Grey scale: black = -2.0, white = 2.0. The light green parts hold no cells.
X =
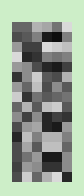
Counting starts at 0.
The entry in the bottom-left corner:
-0.8
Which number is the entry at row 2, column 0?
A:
0.4
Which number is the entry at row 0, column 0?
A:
-0.4
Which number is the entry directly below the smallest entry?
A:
1.2
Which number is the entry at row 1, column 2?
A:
0.0
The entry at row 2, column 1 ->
-1.0
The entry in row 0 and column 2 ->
0.8
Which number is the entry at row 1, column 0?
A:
-0.8
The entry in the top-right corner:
1.4
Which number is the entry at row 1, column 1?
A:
-0.6
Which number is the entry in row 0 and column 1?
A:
-0.4
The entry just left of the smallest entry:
-1.6
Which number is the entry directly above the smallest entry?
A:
-0.2
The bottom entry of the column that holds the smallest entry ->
1.4
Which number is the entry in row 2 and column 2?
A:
-1.0
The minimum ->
-1.8

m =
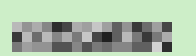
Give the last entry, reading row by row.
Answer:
-1.3
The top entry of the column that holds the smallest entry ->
0.5
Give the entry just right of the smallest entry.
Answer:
-0.5
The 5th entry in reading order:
-1.3
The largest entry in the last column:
0.7
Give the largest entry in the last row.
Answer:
1.3
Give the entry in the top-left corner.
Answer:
0.9
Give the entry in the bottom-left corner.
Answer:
-0.1
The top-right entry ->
-0.9
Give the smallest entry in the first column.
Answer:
-1.1
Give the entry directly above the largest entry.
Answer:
-0.1
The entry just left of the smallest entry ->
-0.9
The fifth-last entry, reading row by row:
0.1
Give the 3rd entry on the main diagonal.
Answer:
0.3

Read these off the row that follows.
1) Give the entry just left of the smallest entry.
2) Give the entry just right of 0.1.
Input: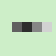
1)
-0.5
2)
1.3

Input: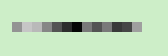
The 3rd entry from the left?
0.9
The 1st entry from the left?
0.3
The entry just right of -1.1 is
-0.9
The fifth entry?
-0.7

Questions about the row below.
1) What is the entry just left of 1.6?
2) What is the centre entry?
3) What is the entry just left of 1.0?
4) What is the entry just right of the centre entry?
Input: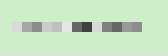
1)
1.0
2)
-0.4
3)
1.2
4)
-1.0

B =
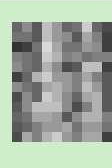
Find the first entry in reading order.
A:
-0.4
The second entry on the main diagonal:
-0.2
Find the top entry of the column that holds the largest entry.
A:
1.0
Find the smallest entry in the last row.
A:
-1.0
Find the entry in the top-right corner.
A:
-0.8
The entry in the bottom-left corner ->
-0.8
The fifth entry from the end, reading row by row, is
0.4
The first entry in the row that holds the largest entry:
-1.2
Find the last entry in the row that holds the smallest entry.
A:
-1.0
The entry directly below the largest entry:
1.2
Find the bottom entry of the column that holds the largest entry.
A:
0.8
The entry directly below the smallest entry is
0.0
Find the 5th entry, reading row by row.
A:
0.4
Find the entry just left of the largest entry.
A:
-0.2
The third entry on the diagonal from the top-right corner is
0.4
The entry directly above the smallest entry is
-0.2
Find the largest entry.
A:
1.4
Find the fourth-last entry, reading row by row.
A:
0.0
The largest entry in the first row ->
1.2
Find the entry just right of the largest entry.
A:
0.6
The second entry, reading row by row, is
0.2

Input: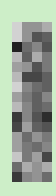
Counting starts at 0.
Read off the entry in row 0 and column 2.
0.3
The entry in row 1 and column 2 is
-0.7
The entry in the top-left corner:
1.3
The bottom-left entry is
-1.1
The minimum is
-1.5
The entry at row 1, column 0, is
1.3
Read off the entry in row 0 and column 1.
0.3
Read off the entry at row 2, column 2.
0.1
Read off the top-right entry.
0.7
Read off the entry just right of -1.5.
-0.3
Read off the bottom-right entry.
-0.3

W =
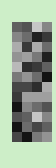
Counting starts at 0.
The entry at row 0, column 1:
-0.7
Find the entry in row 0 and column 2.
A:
1.1
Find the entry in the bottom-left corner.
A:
-0.9
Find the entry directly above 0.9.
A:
0.3
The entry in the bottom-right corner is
0.3
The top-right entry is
0.1
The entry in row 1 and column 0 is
0.1
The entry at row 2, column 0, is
0.7

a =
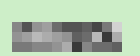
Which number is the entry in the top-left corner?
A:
0.1
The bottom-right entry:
-0.5
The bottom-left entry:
-0.1
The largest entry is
1.3

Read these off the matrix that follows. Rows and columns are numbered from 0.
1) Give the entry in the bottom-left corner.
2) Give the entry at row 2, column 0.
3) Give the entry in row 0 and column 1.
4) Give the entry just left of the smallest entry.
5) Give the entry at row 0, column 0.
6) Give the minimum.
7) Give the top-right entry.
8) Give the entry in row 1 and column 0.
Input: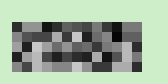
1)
0.1
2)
0.5
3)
0.3
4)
0.1
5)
-1.3
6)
-1.9
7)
-0.1
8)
0.1

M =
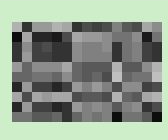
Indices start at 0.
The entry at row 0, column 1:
-1.2
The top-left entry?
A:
0.8
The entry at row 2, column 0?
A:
-1.2
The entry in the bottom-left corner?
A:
-0.2
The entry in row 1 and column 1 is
0.6
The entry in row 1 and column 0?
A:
-1.8
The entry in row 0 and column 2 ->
0.4
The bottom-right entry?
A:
-1.8
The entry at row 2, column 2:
-1.0
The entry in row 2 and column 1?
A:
0.2
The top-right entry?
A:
0.2

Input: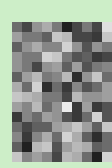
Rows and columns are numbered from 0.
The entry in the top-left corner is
-0.3
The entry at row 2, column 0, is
-0.5
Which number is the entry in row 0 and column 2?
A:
0.3
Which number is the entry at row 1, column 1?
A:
-0.1
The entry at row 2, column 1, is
0.3
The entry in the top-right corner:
1.5
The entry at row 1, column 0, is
0.5
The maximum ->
1.7
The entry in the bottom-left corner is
1.1
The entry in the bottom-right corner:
1.3
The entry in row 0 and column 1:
-0.9
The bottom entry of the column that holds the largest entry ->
0.9
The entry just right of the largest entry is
-1.1
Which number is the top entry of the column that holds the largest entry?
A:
-1.5
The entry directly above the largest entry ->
-0.9
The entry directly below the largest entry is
-0.7

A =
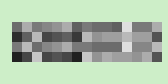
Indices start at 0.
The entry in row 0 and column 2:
-0.1
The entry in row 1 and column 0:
-1.3
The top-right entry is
0.7
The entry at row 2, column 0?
-0.1
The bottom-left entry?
-1.5
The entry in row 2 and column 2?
-0.3
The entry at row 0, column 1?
0.7
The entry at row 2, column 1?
0.9
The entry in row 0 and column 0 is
-0.3

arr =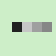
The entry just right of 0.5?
0.1
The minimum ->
-1.5

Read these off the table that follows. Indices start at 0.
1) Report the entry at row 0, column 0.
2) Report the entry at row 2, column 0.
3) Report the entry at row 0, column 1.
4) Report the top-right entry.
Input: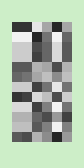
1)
-1.2
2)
1.2
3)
-1.2
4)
0.6
